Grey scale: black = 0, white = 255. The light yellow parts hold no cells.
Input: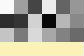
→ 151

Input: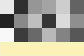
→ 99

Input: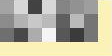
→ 158

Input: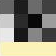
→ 64

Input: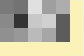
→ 173

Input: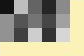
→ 138

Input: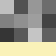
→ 109
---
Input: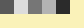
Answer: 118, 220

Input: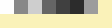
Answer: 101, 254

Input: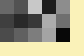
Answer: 56, 200

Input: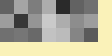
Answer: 202, 202

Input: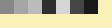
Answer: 46, 214

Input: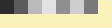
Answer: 227, 227
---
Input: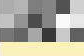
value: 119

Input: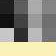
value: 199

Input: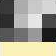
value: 85

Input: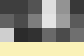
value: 207

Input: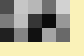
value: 32

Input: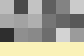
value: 46

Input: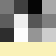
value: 45

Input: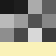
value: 142

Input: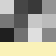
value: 31
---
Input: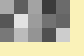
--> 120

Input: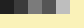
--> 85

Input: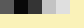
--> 89

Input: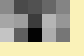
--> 132

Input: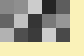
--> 121

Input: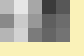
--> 137

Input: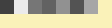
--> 118

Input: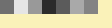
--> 131

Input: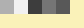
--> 117
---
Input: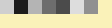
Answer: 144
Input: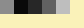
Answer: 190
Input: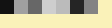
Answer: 131
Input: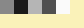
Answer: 250
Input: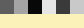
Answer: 201
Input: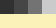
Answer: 203
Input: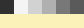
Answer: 90
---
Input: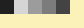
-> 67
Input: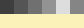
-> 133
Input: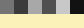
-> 18
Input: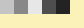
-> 35
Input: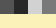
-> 121
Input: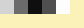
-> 253
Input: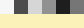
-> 118
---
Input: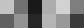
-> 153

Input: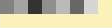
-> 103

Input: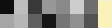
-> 145

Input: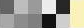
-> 18

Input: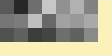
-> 97

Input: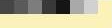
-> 169

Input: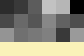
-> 57

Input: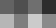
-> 203

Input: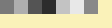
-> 232

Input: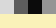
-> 11
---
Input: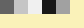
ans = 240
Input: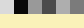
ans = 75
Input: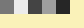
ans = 68
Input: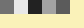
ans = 34
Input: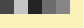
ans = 36
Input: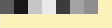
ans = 59
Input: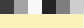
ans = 37
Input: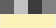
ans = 193
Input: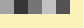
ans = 117
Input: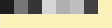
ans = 175
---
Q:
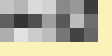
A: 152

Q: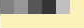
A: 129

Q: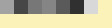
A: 119

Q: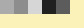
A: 141

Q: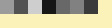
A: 104

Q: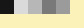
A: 155
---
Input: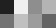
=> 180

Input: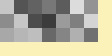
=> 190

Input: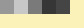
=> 151

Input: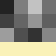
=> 95

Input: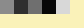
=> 139

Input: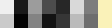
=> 131
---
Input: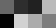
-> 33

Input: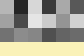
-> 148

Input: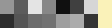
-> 64

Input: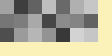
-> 132

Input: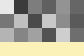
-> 140

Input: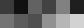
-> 129

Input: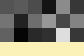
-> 70

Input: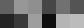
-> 113
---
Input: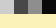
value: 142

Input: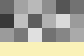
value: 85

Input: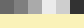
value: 206

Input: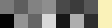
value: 59

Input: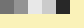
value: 203

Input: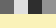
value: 46
